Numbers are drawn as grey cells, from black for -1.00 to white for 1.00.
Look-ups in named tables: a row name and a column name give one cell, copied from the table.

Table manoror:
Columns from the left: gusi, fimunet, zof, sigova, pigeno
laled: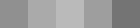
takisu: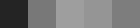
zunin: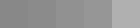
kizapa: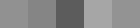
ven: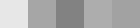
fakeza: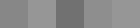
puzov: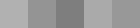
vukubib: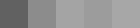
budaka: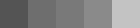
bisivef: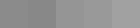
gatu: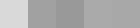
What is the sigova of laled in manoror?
0.24
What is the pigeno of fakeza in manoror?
0.18
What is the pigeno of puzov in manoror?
0.19
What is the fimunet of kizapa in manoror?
0.04
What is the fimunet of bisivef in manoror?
0.07
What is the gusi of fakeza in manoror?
0.06
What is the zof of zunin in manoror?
0.14
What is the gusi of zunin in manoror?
0.07

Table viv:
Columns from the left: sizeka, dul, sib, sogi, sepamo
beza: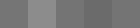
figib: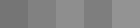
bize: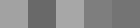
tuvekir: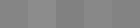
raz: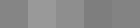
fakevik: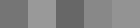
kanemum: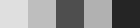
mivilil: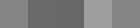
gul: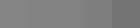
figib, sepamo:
0.15
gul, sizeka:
0.04
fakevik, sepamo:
0.15
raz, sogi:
-0.01
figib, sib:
0.11
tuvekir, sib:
0.01
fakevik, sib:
-0.19

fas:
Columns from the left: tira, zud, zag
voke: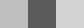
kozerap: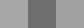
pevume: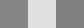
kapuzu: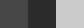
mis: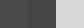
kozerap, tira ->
0.31
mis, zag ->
0.69
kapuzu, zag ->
0.60
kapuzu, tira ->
-0.45
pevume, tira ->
0.04
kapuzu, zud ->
-0.66
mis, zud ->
-0.47
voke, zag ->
0.65
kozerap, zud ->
-0.14

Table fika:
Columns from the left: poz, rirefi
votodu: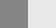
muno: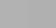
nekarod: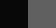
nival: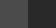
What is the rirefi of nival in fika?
-0.68
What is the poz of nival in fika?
-0.41
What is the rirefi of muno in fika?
0.38
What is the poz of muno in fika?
0.40
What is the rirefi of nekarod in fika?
-0.25
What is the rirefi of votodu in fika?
0.83
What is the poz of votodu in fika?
0.04
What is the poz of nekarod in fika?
-0.94

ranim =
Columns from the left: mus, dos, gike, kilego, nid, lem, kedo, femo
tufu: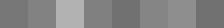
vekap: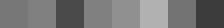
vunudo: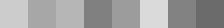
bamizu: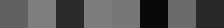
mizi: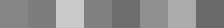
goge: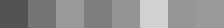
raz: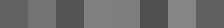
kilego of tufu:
0.00
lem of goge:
0.64
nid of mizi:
-0.14
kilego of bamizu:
-0.02
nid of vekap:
0.13
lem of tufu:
0.04

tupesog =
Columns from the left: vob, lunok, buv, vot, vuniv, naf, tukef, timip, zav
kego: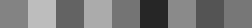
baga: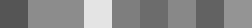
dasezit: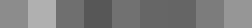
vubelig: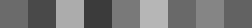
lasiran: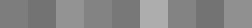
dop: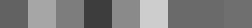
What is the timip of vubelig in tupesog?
0.04
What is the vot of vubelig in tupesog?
-0.54
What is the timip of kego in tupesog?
-0.34
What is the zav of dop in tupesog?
-0.13
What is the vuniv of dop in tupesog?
0.08
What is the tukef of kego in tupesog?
0.08
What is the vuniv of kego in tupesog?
-0.09
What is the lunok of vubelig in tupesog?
-0.43
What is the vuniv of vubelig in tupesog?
-0.05
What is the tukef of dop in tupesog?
-0.17
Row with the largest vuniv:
dop

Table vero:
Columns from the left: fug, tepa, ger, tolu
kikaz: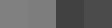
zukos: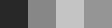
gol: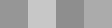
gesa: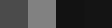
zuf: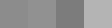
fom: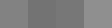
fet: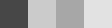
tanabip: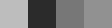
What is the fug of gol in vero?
0.18
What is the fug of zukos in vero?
-0.69
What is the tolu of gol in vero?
0.34
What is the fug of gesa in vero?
-0.41
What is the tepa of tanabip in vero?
-0.66
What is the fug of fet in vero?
-0.44
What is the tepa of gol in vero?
0.56
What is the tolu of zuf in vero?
0.41
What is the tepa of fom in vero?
-0.10
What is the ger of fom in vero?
-0.07
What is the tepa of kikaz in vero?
-0.02
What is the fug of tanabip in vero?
0.48
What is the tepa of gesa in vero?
0.01
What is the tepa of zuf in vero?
0.14
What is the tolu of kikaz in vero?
-0.41
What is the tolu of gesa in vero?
-0.84
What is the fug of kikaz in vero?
0.00
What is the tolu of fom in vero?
0.12
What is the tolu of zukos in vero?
0.17

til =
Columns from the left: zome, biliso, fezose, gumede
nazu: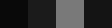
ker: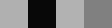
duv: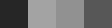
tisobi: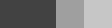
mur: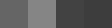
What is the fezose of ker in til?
0.40
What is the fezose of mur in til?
-0.48
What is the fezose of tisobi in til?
0.25
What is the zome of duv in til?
-0.70
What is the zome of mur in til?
-0.21
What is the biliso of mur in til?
0.04

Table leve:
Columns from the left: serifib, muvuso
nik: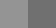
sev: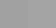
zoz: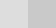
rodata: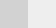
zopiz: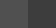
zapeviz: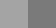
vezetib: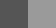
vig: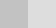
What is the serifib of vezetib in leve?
-0.33
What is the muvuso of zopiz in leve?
-0.52
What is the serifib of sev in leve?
0.26
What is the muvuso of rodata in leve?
0.87
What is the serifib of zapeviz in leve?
0.29
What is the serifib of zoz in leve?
0.73
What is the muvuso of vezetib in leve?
0.21
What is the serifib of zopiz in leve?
-0.37
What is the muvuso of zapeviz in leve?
-0.04
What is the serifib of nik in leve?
0.16
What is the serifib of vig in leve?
0.52

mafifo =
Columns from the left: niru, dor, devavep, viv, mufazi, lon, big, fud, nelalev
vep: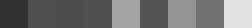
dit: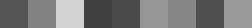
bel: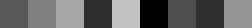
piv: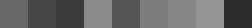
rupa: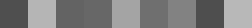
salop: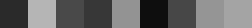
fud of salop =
0.17
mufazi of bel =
0.52
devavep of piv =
-0.54
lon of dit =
0.18
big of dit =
0.05
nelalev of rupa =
0.44
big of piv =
0.05
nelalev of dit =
0.20
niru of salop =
-0.67
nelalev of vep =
0.77
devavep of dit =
0.65
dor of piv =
-0.45
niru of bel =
-0.32
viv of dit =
-0.49
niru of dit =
-0.34
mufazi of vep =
0.28
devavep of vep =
-0.40

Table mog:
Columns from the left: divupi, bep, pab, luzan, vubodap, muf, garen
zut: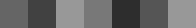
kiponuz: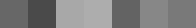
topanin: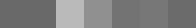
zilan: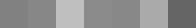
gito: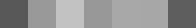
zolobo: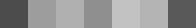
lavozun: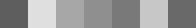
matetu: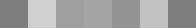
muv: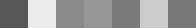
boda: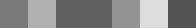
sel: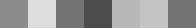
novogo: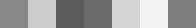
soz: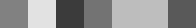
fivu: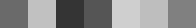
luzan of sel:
-0.41
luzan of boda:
-0.24
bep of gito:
0.20
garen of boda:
-0.34
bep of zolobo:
0.23
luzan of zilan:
0.09
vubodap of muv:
-0.04
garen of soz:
-0.30
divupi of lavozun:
-0.26
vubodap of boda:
0.15
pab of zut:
0.19

